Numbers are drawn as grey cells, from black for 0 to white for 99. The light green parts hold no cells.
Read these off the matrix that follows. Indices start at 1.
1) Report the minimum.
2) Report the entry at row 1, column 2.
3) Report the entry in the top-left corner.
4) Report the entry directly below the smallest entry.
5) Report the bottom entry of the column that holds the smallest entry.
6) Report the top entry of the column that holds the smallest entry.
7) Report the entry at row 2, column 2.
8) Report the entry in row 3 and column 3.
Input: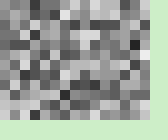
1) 14
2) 49
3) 59
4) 59
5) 59
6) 49
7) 67
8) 45

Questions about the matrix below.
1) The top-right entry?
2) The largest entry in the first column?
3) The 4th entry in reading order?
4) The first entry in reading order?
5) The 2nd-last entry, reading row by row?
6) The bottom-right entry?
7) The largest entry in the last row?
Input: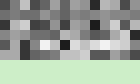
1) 57
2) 66
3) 29
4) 29
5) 48
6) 29
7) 80

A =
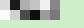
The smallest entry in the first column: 85
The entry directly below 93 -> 60
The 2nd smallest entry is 10
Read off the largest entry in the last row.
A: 97

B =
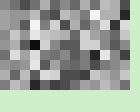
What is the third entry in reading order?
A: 30
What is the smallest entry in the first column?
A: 44
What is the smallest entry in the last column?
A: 15
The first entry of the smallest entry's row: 58
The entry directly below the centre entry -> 53
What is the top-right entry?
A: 30
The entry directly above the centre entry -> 68
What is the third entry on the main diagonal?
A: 35
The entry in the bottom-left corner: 48
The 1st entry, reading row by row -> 53
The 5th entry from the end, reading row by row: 63
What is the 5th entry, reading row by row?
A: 68
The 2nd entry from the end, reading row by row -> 63
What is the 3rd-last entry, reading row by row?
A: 73
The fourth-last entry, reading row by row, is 58
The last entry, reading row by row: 44
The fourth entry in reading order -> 44
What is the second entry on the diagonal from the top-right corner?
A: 68
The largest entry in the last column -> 85
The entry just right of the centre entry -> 35
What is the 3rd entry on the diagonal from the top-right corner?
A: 85
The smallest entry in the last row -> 15
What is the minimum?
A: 5
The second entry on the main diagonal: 58
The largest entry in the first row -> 73
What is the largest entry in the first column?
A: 68
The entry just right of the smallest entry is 81

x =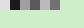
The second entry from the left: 10
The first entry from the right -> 44
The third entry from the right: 35

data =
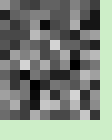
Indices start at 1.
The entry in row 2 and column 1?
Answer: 12
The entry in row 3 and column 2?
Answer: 20
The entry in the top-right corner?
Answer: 24
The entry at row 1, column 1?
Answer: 62
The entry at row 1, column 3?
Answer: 28
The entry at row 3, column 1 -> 42
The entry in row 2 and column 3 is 42
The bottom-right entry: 20
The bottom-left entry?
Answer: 42
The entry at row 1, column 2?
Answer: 42
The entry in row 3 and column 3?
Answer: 33

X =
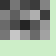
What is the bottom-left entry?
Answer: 46
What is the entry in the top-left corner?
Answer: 19
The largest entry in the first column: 51
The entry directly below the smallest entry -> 59
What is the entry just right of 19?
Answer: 46
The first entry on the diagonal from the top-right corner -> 51

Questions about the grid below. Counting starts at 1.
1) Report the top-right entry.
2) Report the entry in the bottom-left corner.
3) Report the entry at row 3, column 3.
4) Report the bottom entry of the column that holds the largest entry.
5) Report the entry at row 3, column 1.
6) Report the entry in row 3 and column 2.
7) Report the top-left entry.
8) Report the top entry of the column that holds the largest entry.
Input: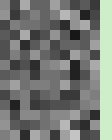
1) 22
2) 49
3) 44
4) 76
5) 27
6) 49
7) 53
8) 27

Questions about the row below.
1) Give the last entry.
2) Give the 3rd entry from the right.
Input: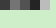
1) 73
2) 32

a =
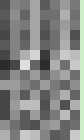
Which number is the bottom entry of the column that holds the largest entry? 78
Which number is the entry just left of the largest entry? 27
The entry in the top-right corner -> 47
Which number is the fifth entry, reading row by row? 35
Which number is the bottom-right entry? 78
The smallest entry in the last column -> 31
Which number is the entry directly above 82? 64
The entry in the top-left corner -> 31
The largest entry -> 86
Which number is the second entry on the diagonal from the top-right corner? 68
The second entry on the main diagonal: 55
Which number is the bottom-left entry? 68
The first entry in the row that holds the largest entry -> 17
